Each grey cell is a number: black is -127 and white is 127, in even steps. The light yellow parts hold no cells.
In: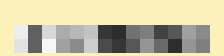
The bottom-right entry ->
-1
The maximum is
118
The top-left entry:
109
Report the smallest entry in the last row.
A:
-82
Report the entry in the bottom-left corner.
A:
98
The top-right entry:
10
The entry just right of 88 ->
44
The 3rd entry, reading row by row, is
88

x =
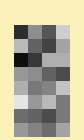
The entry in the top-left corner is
-82
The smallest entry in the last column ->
-51
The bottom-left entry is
24
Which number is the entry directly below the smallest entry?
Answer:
24
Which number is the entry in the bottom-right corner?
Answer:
35
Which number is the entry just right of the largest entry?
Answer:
24
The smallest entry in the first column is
-113
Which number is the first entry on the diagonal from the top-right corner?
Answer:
78
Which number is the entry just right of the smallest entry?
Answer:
-71

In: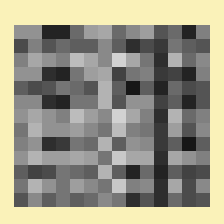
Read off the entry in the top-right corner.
0
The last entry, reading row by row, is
-43
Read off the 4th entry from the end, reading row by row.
-81
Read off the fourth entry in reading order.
-92
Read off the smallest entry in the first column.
-52
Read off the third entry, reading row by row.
-92
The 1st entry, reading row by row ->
18
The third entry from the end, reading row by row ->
-21
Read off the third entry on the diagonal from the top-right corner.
51
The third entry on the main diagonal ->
18
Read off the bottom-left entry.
-43
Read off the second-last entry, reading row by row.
-52
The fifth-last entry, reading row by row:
-43
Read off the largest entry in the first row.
39
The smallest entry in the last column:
-52
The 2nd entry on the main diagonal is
0
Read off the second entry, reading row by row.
18
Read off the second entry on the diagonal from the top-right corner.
-33

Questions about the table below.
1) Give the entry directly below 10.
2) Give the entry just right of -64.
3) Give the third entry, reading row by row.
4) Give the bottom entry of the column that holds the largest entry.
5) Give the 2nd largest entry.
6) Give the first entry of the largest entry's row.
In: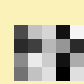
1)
-13
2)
55
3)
85
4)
95
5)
106
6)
-52

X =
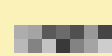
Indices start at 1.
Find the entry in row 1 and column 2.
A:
36
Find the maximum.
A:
77
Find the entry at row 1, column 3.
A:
-38
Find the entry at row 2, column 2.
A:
3

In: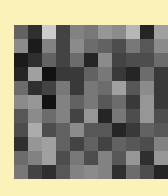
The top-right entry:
32
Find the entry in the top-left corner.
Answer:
-29
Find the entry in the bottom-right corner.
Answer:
-90
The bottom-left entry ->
-7
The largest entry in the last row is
11
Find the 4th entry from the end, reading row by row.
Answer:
-80
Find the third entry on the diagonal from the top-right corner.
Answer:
-50
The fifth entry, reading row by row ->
2
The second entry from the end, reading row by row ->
-50
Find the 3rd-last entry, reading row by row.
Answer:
-19
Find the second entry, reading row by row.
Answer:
-80
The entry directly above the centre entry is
-7
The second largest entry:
55
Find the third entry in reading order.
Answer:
76
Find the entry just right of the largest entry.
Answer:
-60

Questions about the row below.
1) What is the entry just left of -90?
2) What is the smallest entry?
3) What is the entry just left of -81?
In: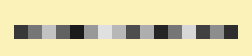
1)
46
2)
-100
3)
13

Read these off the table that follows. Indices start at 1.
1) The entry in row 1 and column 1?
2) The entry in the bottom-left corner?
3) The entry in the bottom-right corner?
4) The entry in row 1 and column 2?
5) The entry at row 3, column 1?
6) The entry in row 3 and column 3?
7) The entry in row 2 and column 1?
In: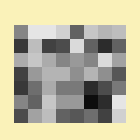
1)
5
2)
-51
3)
80
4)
101
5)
43
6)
43
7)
-71

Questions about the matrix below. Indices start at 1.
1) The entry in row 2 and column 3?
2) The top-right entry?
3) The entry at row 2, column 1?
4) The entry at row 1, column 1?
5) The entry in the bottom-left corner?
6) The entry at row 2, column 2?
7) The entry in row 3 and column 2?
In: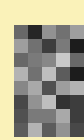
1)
-66
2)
30
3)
30
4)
-23
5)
-35
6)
-14
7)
-5

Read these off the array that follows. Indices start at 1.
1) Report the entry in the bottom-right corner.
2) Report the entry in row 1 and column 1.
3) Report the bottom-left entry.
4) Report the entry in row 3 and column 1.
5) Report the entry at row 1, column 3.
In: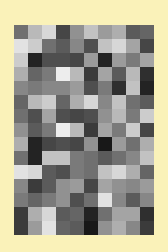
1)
-68
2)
-15
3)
-68
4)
76
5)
87
